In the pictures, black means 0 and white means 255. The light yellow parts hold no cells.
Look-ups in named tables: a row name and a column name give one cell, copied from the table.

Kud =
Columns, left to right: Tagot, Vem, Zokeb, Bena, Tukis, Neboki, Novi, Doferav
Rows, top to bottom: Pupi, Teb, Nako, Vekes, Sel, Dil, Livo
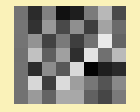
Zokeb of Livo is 100
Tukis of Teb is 143
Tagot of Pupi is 115
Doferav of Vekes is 186
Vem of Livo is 154
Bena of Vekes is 160
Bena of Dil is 219
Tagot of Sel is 114
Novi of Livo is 70
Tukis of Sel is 217
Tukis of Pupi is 30
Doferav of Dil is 137
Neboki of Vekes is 227
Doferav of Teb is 107
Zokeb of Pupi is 129
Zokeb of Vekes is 95
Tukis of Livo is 168
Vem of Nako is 147
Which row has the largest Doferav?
Vekes

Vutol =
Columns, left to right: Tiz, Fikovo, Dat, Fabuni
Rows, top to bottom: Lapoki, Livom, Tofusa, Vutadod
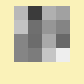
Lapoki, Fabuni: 161
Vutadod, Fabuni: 238
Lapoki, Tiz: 184
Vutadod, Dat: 197
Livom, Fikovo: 111
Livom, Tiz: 195
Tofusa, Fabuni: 104
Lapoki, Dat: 176
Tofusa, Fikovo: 108
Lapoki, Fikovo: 59
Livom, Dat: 150
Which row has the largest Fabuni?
Vutadod

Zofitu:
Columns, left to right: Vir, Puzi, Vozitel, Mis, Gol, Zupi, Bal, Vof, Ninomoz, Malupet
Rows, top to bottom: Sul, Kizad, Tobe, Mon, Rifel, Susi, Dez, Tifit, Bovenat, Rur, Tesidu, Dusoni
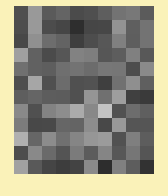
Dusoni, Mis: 61
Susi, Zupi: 82
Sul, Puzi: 153
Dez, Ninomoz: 64
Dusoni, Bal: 45
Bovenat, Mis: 102
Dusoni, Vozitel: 69
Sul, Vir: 79

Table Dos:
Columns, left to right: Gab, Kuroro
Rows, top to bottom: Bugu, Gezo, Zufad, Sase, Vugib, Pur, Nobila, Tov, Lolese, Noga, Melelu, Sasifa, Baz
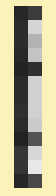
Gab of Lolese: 42
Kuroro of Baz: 72
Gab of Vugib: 35
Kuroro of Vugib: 48
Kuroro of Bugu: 59
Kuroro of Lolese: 202
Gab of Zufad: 44
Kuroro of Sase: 195
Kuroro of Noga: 83
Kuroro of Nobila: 209
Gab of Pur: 43
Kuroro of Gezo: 212
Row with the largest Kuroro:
Sasifa

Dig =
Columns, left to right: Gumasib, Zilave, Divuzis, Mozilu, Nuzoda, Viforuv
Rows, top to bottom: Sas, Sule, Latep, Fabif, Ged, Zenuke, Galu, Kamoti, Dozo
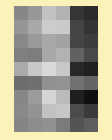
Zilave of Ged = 200
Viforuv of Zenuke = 100
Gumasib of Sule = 150
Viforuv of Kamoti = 58
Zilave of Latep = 153
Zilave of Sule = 169
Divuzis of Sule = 204
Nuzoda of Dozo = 84
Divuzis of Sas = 194
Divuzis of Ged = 218
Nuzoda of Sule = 69
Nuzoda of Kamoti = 76
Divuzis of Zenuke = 145
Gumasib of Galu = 135
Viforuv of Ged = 32
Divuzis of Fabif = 168
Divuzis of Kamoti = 193
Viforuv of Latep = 61
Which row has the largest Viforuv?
Zenuke

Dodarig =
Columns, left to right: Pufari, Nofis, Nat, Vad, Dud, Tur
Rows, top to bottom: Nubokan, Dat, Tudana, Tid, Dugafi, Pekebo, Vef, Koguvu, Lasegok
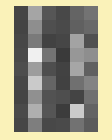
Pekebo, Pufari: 71
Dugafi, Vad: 66
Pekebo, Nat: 101
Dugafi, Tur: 96
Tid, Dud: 151
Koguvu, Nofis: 175
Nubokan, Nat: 86
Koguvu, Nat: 85
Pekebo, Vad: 65
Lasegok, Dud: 114
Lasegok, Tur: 91
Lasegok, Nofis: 126
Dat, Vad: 74
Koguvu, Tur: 99
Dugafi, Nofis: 157
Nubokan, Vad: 72
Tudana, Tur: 80
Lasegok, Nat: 72
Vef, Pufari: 68
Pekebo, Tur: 131
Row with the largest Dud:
Koguvu

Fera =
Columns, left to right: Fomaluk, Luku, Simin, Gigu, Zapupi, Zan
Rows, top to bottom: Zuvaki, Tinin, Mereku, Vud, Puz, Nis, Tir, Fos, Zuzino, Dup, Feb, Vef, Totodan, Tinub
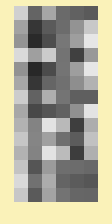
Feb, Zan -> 175
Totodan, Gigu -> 100
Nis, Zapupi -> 142
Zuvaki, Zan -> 90
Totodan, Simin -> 172
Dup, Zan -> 193
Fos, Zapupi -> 144
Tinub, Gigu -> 115
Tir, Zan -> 95
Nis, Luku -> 54
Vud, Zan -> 152
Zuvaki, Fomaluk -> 208
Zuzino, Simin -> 227
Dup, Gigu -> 111
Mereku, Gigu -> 119
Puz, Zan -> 230
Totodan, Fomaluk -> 217
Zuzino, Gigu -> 185
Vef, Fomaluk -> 195
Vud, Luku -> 159
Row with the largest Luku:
Vud

